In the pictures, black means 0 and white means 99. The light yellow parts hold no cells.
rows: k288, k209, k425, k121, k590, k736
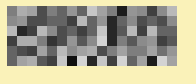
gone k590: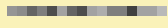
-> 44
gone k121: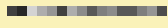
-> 20

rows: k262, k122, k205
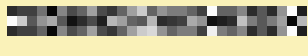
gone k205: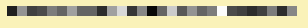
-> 93
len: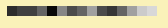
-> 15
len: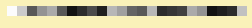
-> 24
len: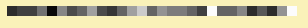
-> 29
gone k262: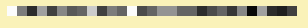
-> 44
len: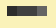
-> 4
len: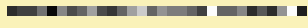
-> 30

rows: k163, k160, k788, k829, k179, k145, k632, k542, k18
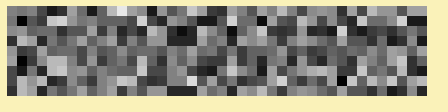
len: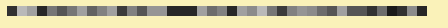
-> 42
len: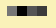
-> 4
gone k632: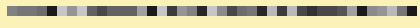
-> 67

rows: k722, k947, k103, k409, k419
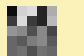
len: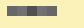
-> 5
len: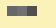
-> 3
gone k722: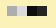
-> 81
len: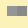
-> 2
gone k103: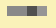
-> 27
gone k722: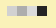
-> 5

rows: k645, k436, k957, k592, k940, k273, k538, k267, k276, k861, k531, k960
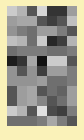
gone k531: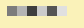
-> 29
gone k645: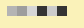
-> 33
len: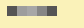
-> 5
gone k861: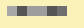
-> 52
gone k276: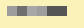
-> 38
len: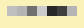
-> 7
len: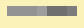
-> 7

